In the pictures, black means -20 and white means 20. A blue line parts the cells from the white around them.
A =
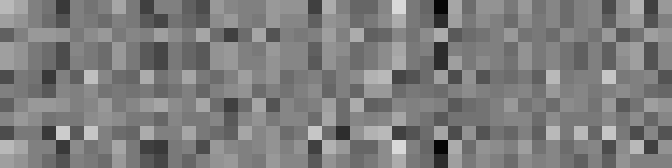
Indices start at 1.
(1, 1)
9
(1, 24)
7
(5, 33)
5
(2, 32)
-13
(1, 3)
0
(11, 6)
2
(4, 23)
-5
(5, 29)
7
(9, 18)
1
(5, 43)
0
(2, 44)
-5
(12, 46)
0
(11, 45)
2
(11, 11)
-10
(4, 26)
-3
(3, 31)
2
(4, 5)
-8
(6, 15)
-1
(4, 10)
-1
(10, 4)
-11
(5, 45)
2
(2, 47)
-7
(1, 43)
1
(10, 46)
-8
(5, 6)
0
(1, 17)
1
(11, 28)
2
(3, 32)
7
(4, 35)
0
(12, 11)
-6
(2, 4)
-3
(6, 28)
9
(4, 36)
0
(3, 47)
5
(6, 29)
-9
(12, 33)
5
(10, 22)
-1
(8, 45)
-6
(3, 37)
4
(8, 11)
4

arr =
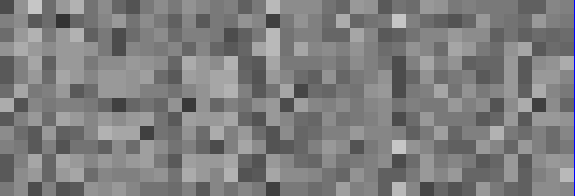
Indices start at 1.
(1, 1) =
-8
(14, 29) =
9
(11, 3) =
-6
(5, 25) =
-2
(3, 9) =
-8
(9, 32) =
-1
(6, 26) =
-1
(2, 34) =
-4
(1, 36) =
-1
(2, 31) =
-3
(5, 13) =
-4
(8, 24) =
0
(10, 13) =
-3
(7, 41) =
-1
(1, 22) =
2
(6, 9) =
4
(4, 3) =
4
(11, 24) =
4
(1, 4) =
-3
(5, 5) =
4
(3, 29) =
-5
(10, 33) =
-4
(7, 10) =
3
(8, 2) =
-7
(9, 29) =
-8
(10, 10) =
6
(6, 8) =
4
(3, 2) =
4
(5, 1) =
-6
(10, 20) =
-7
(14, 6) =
-6
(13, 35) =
-4
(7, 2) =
6
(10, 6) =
-4
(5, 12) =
2
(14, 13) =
-3
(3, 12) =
2
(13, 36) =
-3
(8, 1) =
7
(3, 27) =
1

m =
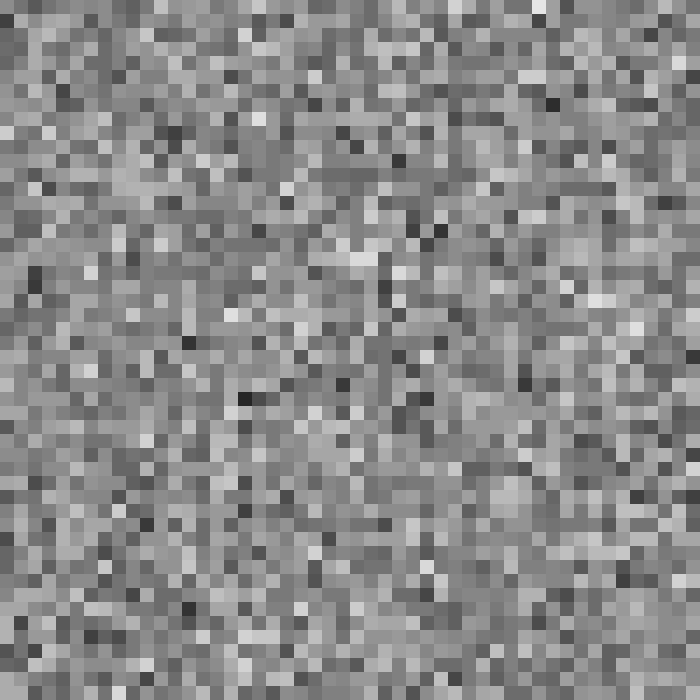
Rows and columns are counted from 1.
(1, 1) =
2
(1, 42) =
3
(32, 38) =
-2
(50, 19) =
-1
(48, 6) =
4
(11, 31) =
0
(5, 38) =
1
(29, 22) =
-1
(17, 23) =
-5
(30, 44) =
4
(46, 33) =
1
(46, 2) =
-2
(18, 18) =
-2
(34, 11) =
8
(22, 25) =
2
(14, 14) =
4
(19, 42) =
9
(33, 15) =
-5
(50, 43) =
4
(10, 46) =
0
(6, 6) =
0
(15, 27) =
9
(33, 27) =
-1
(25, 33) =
2
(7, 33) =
-3
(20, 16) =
2
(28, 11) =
-5
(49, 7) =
-2
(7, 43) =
3
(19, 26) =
14
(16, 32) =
10
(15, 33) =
3
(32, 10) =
5
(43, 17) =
8
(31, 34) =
4
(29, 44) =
5
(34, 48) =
-7
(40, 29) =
4
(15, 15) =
1
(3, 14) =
-2

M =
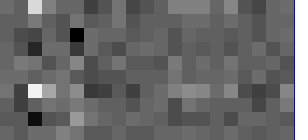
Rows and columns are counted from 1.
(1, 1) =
-3
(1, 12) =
-5
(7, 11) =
-5
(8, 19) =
-9
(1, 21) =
-3
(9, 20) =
-5
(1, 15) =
0
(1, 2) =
-5
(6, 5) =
-2
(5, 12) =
-7
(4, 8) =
-6
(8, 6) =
-1
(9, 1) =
-6
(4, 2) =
-7
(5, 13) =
-1
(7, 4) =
6
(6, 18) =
-6
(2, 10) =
-7
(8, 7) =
-3
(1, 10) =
-9
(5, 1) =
-4
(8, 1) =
-5
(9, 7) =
-2
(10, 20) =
-5
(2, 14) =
-3
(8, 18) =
-5
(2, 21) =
-4
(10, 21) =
-4
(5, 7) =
-8
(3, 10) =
-6
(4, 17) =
-7
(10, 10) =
-6
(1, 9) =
-2
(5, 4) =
-7
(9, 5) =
-6
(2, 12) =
-5
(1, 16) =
-4
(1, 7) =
-10

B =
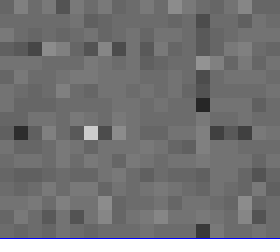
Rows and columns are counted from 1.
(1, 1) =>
-4
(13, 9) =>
-1
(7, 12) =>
-3
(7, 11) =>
-2
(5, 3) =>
-2
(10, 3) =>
-5
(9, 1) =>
-4
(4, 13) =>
-4
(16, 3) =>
-3
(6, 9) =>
-2
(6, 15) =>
-8
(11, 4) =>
-3
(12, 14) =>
-2
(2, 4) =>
-3
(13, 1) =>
-4
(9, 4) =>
-2
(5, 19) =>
-4
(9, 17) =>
-3
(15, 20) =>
-3
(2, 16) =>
-3
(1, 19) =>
-4
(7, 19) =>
-3
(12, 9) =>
-4
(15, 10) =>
-3
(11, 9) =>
-2
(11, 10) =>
-2
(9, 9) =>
-1
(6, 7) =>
-1
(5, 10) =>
-2
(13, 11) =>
-5
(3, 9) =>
-3
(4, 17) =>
-1
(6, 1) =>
-4
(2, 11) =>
-3
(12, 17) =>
-2
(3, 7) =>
-2
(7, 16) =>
-3
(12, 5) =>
-1
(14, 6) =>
-1
